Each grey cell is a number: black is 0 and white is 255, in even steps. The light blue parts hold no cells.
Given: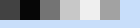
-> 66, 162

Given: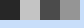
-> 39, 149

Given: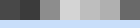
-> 72, 105

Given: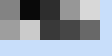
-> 131, 104

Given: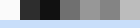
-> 250, 188

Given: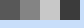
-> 88, 59

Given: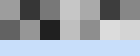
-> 157, 212

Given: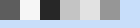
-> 93, 150

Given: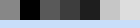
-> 135, 221
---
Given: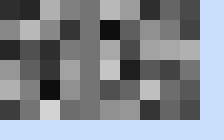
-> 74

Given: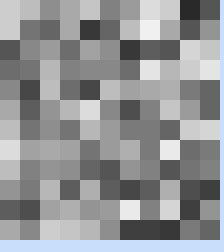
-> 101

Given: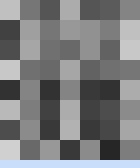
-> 125

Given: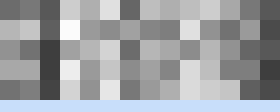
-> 75

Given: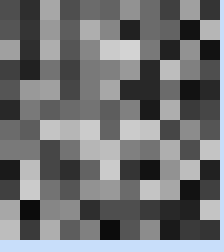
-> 52

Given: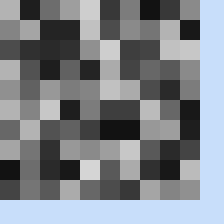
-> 144
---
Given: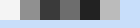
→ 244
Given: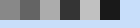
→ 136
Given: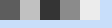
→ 93
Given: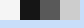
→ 245
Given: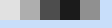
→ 225
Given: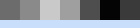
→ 108
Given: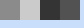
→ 139
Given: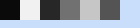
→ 10
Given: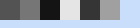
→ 83
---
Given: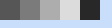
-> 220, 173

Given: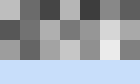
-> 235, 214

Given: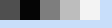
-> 243, 189

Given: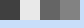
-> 233, 130

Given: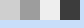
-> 238, 207

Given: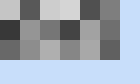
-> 213, 205

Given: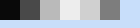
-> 237, 208

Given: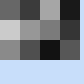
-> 203, 166

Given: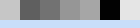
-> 229, 198
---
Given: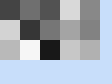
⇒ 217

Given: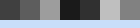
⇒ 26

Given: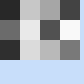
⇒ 67

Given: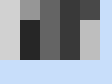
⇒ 57

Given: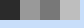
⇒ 190

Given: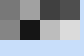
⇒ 78
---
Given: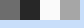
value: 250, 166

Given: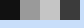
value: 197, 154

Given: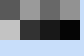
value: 195, 154

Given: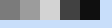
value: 211, 156

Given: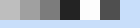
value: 253, 190

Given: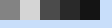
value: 213, 131

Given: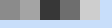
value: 206, 164

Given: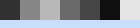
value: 230, 184

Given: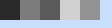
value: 209, 146
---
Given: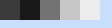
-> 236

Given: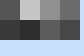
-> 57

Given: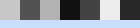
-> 67

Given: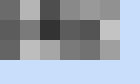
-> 153

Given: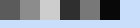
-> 120

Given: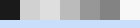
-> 151
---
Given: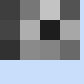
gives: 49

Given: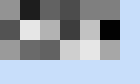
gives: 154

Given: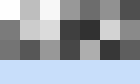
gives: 116

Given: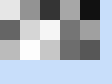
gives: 187

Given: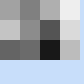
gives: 100

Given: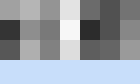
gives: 87

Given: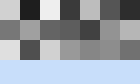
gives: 223

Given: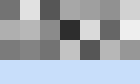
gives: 123
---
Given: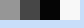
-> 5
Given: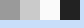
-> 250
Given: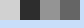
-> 148
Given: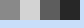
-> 93
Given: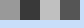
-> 192
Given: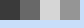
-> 214
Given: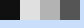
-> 179
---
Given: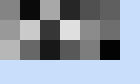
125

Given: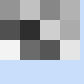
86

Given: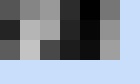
13

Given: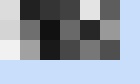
119

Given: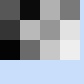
199

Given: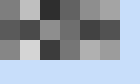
176
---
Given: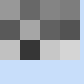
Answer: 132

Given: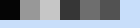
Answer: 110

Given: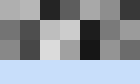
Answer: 142

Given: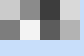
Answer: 61

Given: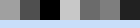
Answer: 126

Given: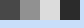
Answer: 220

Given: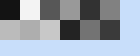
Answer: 50

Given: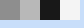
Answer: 24
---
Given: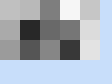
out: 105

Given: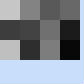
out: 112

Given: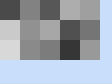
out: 167

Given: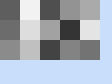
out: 162

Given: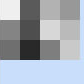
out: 215

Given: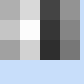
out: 54

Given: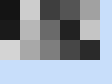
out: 106

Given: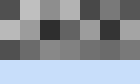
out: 46

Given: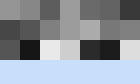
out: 128
